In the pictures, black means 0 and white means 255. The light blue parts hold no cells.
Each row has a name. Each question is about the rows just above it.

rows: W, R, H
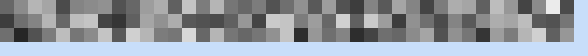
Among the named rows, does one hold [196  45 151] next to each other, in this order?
yes
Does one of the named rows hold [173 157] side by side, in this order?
no
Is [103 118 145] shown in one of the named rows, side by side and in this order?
yes
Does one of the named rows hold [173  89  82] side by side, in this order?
yes
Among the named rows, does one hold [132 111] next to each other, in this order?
no
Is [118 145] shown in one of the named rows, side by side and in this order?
yes
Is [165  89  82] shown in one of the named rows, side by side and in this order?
no

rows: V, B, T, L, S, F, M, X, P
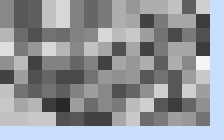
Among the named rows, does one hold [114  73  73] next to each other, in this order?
no
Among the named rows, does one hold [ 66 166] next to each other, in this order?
yes
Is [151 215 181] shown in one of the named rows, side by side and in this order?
yes

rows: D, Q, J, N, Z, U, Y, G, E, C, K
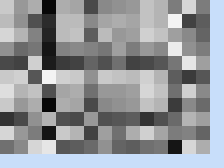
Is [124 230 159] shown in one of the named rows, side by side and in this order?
no
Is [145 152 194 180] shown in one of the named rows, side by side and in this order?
yes
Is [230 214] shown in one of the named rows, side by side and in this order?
no
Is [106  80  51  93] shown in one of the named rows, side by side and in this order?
no
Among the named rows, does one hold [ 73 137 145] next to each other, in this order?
yes

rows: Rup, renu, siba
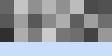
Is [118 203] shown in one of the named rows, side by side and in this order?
no
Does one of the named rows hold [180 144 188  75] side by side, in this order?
yes
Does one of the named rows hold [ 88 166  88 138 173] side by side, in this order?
no
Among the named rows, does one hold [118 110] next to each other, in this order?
yes

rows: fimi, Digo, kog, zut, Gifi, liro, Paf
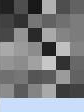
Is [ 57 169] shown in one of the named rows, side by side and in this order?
no
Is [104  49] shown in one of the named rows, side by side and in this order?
no
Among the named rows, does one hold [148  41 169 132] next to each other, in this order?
yes
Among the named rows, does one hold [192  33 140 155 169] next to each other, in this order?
no
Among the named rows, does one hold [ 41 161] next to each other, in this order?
no
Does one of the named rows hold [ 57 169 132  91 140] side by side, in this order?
no
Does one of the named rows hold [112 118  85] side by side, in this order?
yes

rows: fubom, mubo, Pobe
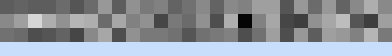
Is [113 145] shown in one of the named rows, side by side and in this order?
no
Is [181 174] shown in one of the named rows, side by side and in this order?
yes
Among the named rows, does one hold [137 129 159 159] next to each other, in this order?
yes
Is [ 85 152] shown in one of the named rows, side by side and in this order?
yes

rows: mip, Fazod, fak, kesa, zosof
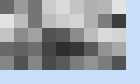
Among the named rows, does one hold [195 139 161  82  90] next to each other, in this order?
yes
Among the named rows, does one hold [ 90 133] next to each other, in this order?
no
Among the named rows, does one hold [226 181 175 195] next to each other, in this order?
no
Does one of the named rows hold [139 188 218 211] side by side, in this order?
yes
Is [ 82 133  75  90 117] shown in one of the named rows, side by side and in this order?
no

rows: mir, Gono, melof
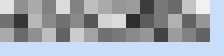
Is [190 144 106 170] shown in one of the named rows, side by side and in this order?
no
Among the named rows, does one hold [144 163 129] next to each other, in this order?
no

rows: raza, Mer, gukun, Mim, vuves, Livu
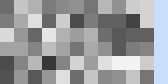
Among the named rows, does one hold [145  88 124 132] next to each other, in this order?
yes
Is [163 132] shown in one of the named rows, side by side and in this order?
yes
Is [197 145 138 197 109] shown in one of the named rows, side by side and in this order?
no
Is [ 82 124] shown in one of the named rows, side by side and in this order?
no
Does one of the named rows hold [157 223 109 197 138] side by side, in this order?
no
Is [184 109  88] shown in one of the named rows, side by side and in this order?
no
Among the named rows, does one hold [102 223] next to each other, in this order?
no

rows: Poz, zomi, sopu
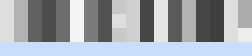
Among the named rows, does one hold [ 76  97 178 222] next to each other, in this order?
no
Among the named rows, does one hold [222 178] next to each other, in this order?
yes
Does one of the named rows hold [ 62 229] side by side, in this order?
no

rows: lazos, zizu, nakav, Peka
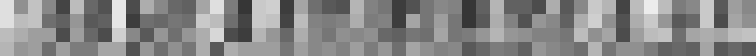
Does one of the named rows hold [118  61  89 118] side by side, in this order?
no
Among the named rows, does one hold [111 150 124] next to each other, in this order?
no
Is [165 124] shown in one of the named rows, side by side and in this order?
no
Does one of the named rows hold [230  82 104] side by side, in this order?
no
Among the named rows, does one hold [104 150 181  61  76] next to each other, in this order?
no
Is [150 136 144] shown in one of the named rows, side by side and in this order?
no

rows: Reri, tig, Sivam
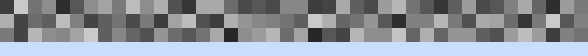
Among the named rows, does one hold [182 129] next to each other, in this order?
no
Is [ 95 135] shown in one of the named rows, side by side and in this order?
yes
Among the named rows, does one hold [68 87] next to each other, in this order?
no

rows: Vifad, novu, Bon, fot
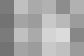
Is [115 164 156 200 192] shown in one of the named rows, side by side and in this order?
yes
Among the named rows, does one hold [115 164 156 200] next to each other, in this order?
yes

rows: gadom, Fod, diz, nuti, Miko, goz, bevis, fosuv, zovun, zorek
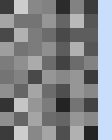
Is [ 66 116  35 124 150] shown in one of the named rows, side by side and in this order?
no
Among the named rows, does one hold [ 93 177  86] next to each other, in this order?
yes
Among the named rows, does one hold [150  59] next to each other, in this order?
yes
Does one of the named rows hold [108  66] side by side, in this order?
yes
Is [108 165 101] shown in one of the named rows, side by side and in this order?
no
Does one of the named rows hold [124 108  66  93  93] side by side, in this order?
no
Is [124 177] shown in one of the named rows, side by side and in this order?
no

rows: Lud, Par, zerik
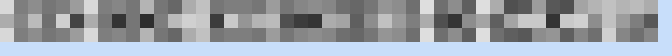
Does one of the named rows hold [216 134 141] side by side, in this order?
no
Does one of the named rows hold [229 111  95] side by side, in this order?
no
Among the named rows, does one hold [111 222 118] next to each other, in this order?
no
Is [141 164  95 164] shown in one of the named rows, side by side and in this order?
yes
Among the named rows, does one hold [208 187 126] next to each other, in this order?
no
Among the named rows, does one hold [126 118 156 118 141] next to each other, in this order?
no

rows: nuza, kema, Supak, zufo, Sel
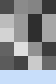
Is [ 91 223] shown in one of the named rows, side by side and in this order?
no
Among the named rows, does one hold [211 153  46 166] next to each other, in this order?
yes
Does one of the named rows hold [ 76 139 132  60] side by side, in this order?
no
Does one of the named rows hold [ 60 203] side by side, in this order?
no

